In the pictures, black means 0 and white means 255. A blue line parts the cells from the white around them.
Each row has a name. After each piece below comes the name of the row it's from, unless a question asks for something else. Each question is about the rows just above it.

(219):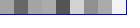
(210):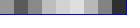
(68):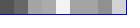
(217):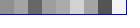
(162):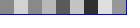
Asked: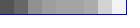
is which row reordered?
(217)
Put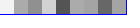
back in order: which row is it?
(219)
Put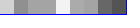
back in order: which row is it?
(68)
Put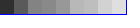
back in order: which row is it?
(210)
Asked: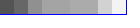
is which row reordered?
(219)
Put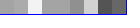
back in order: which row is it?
(68)

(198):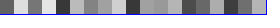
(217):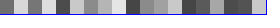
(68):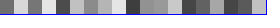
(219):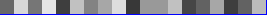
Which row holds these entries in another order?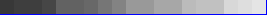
(219)
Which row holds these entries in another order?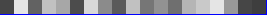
(68)
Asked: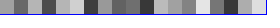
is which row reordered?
(198)

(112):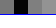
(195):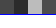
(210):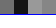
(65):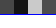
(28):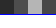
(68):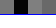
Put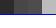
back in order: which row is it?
(195)
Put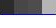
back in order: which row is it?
(28)

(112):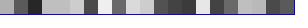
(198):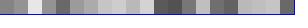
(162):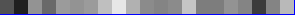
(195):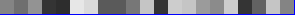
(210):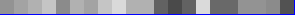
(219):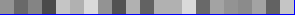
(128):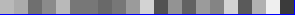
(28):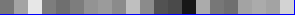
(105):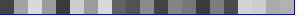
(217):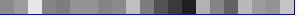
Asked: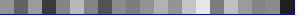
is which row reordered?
(217)
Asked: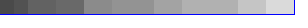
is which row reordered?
(210)
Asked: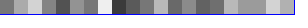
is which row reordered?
(128)
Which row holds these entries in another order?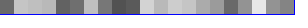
(198)

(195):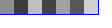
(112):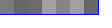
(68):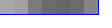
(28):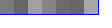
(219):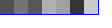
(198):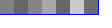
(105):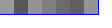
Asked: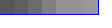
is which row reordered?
(105)
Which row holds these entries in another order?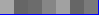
(28)
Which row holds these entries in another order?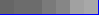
(68)
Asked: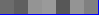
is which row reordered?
(105)
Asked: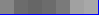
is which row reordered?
(68)
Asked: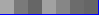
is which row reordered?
(28)
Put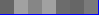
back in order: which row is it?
(112)

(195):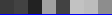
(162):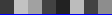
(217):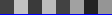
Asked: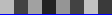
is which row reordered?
(217)
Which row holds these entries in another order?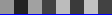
(217)
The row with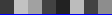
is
(162)
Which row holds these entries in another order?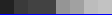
(217)
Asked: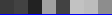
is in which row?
(195)

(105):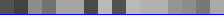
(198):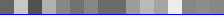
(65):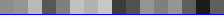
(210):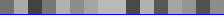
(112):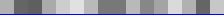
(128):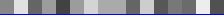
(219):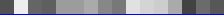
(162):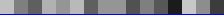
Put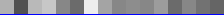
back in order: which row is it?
(198)
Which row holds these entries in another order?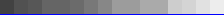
(128)
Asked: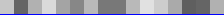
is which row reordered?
(112)
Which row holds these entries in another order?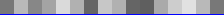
(112)
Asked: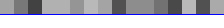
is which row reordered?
(105)
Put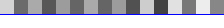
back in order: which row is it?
(128)
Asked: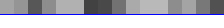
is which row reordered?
(210)

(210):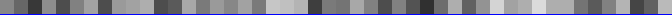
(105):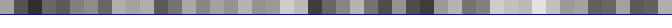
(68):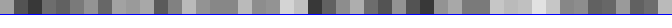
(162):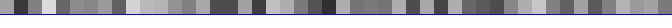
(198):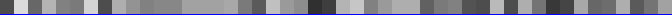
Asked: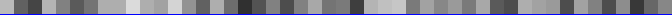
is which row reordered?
(210)
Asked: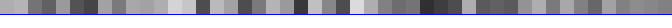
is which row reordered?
(210)

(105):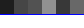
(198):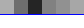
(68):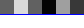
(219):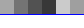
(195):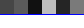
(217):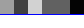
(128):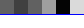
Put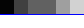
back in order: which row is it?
(217)
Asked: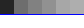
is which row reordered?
(198)
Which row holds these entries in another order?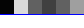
(128)
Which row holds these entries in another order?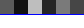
(195)
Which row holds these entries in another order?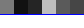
(195)
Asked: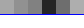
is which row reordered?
(198)
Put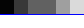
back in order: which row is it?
(68)

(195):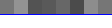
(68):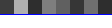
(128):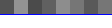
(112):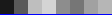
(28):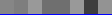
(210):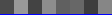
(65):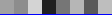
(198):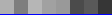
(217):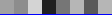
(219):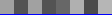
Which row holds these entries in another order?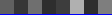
(68)
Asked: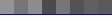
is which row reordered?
(128)
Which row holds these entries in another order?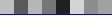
(65)

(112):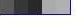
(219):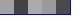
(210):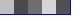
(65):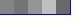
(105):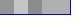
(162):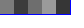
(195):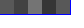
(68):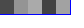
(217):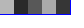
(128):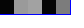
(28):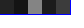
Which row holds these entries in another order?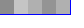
(105)
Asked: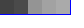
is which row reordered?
(68)
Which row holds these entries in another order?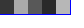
(217)

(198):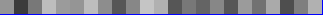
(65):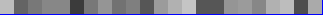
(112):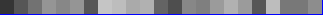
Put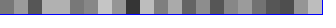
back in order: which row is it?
(112)
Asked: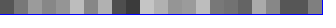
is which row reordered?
(65)
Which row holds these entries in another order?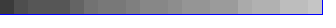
(198)
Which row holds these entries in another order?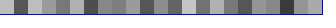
(198)
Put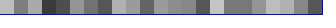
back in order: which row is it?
(198)

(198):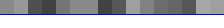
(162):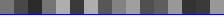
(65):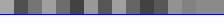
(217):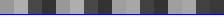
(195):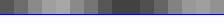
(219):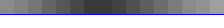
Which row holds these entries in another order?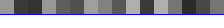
(162)
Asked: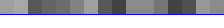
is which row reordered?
(198)
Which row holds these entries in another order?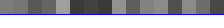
(219)
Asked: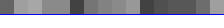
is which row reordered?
(198)

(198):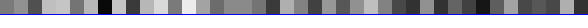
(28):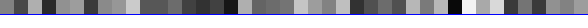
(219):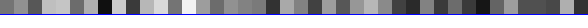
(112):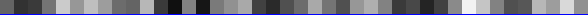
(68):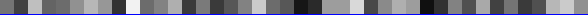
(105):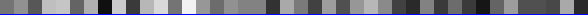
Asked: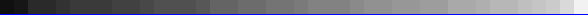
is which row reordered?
(105)
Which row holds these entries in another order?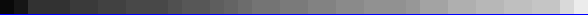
(198)
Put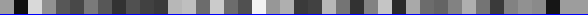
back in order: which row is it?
(219)
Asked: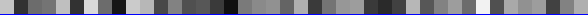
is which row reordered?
(219)
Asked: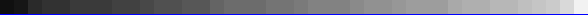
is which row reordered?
(219)

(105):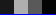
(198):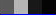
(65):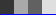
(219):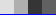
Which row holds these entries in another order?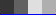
(219)
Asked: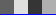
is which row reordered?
(219)
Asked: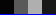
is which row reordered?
(105)
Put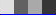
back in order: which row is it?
(65)
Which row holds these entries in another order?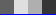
(219)
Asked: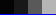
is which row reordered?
(198)

